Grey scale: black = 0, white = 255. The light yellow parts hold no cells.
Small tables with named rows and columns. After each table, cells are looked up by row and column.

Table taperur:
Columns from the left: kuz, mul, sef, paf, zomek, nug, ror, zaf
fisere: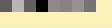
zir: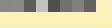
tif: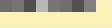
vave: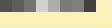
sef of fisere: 96
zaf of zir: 99
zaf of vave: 65
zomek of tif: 118
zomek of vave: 173
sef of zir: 92
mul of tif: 117
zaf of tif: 127
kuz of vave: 81
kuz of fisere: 93
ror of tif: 81
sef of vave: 114
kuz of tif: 109
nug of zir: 113
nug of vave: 122
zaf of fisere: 116
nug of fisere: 132
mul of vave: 94
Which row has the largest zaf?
tif

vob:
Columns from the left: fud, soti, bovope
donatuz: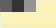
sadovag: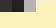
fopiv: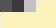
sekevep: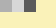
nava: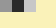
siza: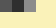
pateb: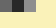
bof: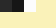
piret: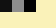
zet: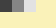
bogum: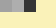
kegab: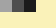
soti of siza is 47
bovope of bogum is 53
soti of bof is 22
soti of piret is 141
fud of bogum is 161
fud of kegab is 163

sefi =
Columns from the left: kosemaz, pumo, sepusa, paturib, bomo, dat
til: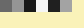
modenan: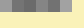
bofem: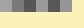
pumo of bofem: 122
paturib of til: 245
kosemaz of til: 105
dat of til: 163
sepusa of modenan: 107
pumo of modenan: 116
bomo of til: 32
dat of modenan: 162
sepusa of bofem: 86
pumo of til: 149
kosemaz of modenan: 156
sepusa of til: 24

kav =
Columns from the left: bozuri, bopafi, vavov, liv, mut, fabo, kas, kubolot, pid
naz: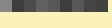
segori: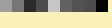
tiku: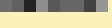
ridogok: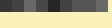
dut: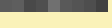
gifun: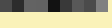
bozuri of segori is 158
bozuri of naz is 134
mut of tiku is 87
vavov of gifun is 99
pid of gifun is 128
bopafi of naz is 61
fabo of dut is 89
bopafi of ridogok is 67
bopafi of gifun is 44

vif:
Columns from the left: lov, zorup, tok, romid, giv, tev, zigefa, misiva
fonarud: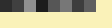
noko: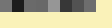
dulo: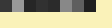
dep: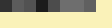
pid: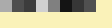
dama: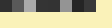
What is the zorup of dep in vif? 92
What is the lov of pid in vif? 171
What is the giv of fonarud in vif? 86
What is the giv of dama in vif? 51
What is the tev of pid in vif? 20
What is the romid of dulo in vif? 49
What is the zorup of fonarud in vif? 64
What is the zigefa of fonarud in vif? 61
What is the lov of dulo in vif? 55
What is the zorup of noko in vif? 28
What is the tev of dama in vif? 148

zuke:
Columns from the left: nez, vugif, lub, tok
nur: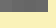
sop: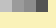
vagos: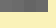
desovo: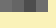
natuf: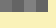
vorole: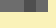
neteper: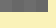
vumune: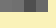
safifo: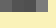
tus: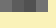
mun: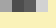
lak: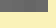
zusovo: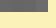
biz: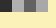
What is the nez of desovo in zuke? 111
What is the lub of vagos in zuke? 101
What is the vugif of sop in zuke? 155
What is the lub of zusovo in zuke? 103
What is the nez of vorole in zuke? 109
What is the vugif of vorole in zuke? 109
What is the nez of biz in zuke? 46
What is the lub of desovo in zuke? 77
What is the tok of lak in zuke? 105
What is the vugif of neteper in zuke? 104
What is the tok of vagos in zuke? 105
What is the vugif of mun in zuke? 77
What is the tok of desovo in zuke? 109
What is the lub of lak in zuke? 102
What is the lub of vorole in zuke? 79
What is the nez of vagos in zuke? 110
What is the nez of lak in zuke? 107
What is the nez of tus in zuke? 112
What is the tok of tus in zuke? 114

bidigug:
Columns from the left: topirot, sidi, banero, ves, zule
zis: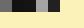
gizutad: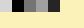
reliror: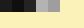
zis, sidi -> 18
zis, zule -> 33
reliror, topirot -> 27
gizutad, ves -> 160
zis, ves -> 164
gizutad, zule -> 37
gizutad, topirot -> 214
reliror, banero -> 35
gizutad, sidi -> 2
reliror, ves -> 179

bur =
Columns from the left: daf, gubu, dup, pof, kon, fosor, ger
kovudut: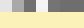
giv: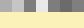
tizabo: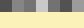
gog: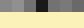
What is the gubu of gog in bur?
144
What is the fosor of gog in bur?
121
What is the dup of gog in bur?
113
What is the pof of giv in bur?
233
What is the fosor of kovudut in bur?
110
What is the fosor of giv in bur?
107
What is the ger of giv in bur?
127
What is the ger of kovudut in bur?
110
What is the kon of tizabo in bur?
114
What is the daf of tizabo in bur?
80
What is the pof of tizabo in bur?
201
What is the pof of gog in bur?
25
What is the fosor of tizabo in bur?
82
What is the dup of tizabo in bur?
116
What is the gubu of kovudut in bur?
169
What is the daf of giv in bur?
174
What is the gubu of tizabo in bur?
133
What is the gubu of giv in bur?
197

